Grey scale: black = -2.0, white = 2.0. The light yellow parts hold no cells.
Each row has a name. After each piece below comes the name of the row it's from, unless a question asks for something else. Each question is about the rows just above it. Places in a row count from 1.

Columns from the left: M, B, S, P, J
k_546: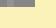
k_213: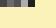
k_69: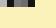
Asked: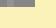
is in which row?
k_546
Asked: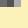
k_213
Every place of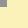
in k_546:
2
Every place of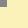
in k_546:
1 3 4 5
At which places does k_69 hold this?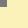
3
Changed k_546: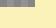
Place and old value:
4, 0.1
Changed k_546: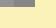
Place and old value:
1, 0.1

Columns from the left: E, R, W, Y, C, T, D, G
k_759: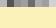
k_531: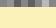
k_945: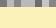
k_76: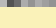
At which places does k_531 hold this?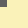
3 5
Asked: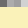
k_759
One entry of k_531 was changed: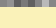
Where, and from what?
4, 0.1
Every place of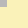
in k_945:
2 4 5
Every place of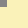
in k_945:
3 8
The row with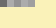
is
k_76
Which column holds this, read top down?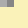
T

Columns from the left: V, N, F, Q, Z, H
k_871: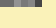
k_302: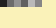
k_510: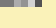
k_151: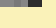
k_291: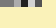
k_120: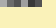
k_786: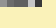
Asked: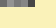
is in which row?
k_871
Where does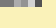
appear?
k_510
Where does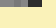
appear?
k_151
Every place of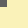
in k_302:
4
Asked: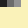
k_302
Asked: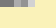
k_510
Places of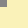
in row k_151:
1 2 4

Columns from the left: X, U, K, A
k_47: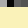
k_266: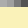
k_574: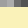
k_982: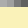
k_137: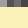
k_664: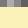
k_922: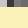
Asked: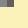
k_664
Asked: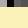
k_47
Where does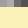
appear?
k_574
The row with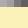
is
k_982
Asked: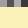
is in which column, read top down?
U
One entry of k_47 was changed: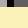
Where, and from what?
4, -0.7
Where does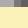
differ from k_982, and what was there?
2, 0.5

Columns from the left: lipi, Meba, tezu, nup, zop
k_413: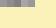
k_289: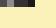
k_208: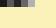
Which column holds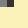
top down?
tezu
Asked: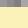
k_413
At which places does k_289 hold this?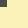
1
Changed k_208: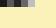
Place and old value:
5, 0.8
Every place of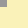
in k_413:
1 5
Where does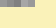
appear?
k_413

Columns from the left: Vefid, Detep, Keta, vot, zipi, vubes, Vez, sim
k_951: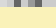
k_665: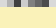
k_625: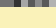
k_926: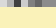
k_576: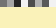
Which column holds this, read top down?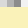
sim
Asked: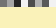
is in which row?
k_576
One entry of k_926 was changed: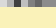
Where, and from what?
4, 1.2
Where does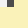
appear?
k_576
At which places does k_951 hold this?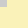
2 4 7 8

